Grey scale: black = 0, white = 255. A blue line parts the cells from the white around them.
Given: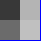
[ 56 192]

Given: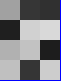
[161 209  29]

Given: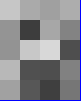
[198  61 216 129]

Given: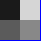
[ 26 136]

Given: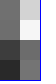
[112 246]

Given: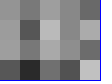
[148  86 169  82]

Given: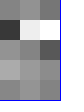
[132 238  88]
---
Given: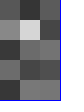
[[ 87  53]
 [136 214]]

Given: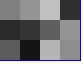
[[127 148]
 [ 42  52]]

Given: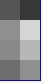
[[ 85  56]
 [143 213]]

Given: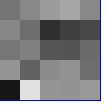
[[116 136]
 [134 110]]

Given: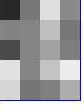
[[ 41 119]
 [131 132]]

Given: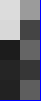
[[220 155]
 [216  68]]

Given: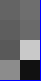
[[100 110]
 [ 94 106]]
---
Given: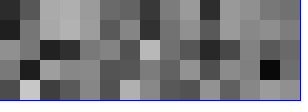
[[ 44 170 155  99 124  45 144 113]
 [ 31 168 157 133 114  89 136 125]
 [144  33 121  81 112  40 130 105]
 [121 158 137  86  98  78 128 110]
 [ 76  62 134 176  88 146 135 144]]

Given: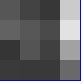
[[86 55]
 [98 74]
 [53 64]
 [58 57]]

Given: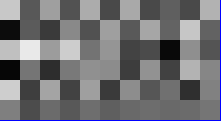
[[200 159 172 169  95 178]
 [ 12  58  81  89  99  98]
 [192 156 115  67   9  84]
 [  6  45 144  61  65 134]
 [206 164 159 141 112 129]
 [127 107 110 105 105 117]]

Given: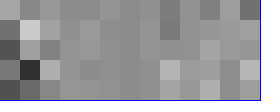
[[165 151 139 139 125 128 113]
 [113 162 153 140 123 150 159]
 [ 83 130 151 139 144 164 149]
 [120 174 140 139 179 158 181]
 [ 81 135 148 140 164 174 157]]

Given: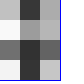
[[193 172]
 [249 182]
 [112  99]
 [243 198]]

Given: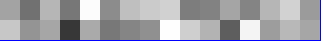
[[163 182 252 191 209 130 132 210]
 [199 166 170 133 254 179 244 184]]

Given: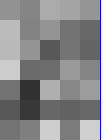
[[146 171 149]
 [187 147 104]
 [185  88 100]
 [204 108 132]
 [114 174 157]
 [ 87 103 104]
 [116 206 207]]

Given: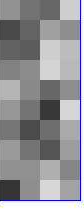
[[146 102]
 [ 74 160]
 [ 98 206]
 [129 212]
 [180 103]
 [150  56]
 [117 110]
 [153  84]
 [144 175]
 [ 53 215]]
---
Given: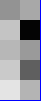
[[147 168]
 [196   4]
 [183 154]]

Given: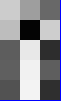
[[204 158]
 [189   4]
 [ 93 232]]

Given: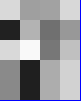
[[217 159]
 [ 33 179]
 [217 249]]

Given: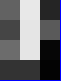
[[ 98 232]
 [ 69 229]
 [108 229]]

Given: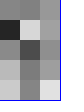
[[134 129]
 [ 37 215]
 [138  76]]

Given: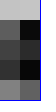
[[195 197]
 [ 93  10]
 [ 65  43]]
